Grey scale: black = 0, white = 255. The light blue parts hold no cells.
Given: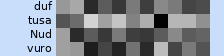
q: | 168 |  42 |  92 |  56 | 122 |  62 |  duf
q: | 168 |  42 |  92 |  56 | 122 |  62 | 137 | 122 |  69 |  duf
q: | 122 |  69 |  duf

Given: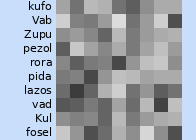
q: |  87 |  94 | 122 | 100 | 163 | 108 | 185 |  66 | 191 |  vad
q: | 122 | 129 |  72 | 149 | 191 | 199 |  rora
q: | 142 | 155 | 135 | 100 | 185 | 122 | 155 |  Zupu

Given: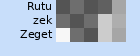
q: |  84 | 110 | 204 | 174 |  zek
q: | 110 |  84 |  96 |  Rutu
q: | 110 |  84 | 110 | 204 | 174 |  zek

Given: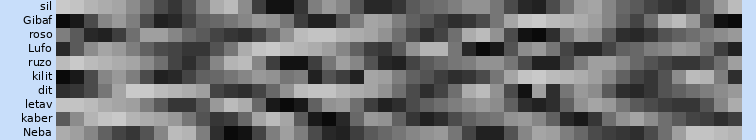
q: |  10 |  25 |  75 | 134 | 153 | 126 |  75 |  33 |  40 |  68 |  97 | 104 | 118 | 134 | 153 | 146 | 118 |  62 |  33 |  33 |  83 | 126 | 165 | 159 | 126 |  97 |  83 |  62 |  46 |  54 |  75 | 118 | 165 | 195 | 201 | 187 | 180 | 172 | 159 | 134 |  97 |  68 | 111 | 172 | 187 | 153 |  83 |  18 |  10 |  Gibaf
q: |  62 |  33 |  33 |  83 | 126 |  Gibaf
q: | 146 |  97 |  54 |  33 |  kaber
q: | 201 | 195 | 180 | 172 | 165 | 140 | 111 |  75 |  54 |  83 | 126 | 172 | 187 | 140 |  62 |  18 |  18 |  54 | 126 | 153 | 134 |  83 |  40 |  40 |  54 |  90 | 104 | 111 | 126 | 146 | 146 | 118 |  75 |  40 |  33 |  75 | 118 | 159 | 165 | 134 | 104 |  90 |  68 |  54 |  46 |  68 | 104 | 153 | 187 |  sil
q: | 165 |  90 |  kaber

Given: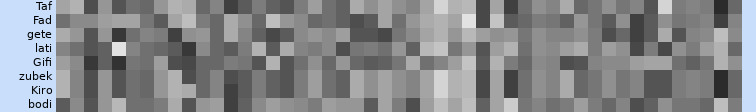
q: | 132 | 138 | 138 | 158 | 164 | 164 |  Gifi
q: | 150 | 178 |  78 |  zubek
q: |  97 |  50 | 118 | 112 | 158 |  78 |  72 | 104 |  Gifi
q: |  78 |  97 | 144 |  bodi
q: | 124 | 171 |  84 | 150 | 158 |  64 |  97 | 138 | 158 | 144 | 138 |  bodi
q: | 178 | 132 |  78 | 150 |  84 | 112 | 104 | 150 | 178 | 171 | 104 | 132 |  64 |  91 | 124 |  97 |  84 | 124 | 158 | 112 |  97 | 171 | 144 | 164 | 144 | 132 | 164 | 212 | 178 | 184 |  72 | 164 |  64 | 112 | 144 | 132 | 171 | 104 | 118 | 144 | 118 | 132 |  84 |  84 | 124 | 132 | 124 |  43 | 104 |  Kiro

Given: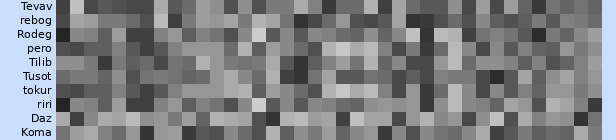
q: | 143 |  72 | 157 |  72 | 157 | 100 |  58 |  Tevav
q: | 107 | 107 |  Tevav

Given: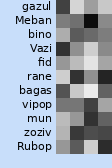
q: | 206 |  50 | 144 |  rane
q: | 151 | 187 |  fid
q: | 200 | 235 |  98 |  bagas

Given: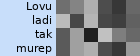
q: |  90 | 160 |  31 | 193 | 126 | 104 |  tak
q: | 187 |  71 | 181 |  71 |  ladi

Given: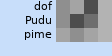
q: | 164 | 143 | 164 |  pime
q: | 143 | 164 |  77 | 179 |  dof

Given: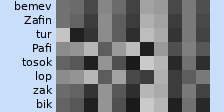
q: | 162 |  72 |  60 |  lop
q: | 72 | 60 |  lop
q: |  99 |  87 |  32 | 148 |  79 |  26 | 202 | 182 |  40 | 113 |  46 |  tosok
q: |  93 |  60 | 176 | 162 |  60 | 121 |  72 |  Zafin
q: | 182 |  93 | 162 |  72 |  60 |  lop
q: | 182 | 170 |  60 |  zak
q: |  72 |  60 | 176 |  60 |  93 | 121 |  lop

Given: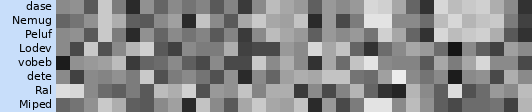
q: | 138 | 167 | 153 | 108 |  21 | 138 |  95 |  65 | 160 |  Lodev
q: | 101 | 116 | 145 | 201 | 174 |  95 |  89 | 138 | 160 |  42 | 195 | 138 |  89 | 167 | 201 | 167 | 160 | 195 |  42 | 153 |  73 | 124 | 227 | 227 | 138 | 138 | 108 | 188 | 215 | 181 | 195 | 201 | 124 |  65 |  Nemug
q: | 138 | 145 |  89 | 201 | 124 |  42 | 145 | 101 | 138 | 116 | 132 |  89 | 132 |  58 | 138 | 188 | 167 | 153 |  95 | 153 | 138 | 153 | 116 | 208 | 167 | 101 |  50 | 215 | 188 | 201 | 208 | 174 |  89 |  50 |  Peluf

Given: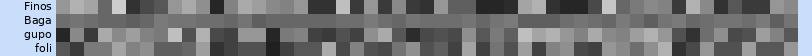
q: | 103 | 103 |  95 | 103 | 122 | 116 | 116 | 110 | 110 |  Baga
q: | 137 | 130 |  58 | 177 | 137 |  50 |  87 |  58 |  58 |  Finos
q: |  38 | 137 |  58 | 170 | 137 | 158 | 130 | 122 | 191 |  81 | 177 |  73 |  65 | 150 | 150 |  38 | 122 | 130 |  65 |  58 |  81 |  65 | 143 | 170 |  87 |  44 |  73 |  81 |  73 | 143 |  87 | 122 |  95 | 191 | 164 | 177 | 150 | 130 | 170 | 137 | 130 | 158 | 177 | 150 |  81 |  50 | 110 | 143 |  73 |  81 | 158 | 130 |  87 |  gupo
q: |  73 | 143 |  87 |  gupo
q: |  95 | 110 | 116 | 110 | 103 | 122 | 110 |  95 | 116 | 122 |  Baga
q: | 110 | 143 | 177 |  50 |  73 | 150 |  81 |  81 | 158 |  foli

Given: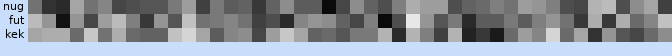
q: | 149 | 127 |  nug
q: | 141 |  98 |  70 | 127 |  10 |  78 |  fut
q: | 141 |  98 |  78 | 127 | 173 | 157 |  nug
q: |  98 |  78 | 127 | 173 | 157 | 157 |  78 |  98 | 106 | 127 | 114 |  nug

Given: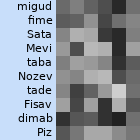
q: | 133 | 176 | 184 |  Nozev
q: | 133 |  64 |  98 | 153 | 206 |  tade

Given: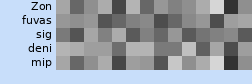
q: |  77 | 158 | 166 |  fuvas
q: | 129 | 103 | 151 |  sig
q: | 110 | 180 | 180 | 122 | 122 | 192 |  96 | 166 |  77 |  deni
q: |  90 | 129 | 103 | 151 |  sig
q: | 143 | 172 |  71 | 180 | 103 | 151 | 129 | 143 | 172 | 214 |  Zon

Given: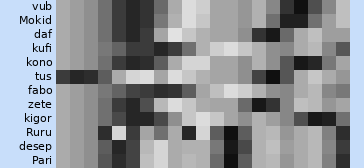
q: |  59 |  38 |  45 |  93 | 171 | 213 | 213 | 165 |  kono
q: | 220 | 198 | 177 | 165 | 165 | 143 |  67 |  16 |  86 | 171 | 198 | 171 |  tus
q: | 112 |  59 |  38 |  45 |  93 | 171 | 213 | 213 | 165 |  kono
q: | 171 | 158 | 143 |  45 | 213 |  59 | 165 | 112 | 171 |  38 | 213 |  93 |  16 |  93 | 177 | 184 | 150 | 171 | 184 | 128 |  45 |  Ruru
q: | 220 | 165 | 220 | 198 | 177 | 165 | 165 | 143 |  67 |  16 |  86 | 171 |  tus
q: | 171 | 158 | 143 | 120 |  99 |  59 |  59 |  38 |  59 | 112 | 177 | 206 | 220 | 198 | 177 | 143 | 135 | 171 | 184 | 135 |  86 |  kufi
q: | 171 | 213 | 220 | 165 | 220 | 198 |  tus

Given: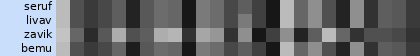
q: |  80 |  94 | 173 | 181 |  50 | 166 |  zavik
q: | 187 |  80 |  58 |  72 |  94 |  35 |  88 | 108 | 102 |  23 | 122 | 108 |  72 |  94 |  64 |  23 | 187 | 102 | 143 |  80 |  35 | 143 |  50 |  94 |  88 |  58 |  seruf
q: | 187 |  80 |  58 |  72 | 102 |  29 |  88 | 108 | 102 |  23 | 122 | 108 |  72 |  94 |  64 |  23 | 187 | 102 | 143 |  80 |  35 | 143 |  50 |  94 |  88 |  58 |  bemu
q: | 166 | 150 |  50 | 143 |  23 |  zavik
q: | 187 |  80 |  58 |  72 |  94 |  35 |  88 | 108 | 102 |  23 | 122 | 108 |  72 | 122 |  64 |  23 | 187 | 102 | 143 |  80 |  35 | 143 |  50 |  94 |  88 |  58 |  livav

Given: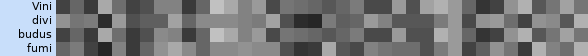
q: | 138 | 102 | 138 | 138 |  fumi
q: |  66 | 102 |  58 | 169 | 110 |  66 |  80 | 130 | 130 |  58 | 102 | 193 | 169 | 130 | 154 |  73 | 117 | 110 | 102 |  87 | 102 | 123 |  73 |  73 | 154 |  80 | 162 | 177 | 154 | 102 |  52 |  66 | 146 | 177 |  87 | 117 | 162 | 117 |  Vini
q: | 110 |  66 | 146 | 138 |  divi

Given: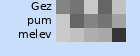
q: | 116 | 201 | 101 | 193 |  Gez
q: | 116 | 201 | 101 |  Gez
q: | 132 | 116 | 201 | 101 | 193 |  Gez
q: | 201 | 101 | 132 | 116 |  pum
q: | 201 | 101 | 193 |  Gez
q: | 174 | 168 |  melev

